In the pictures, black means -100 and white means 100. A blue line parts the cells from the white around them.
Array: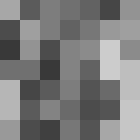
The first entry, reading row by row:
31
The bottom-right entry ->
55
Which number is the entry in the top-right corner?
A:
15
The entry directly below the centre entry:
-2
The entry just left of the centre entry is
-55
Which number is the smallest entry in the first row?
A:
-45
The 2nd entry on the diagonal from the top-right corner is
20
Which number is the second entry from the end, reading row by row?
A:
31
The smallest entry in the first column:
-55
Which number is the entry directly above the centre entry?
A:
3
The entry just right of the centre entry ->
-23
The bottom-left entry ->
20
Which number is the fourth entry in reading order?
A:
-12

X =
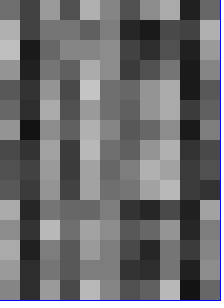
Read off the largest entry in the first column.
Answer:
49
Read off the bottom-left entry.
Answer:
4
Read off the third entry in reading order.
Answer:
21
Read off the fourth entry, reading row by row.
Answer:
-37
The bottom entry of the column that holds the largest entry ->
44
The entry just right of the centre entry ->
-25
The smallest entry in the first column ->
-43
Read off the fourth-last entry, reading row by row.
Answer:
-25
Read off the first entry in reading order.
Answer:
-13
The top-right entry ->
-19
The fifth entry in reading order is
38
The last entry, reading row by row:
-19
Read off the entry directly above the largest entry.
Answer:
33
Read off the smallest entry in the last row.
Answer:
-85
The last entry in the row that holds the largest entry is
-31
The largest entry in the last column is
38
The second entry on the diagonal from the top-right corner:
-48
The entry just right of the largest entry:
-13
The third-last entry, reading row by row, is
44
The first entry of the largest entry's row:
-31
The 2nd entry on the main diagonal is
-48
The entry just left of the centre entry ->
44
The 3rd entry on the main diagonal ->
-19
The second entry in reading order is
-48
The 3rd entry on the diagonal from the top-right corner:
-37
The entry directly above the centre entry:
4

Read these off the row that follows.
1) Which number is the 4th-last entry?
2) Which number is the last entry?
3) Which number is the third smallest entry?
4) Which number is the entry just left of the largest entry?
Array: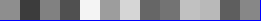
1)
51
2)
6
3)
-26
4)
-37

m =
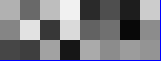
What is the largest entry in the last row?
33
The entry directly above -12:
-39
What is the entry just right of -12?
-94
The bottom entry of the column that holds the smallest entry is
22
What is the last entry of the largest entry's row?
60
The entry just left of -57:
77
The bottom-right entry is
16

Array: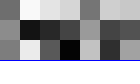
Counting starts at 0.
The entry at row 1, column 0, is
10
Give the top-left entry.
-14
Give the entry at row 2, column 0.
-2
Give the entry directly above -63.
-47
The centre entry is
-47
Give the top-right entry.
57

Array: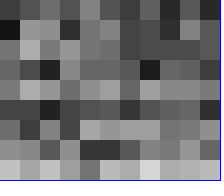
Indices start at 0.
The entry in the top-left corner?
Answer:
-52
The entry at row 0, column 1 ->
-36
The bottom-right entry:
46
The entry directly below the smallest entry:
-9
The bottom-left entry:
51
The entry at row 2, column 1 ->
35
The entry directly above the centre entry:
-20
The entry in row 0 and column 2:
-14
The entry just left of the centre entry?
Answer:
12
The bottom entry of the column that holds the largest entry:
67
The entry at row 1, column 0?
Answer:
-84
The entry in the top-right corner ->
-68
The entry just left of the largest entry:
35

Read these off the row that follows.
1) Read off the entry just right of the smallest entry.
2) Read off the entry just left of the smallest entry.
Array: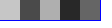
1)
-21
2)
37
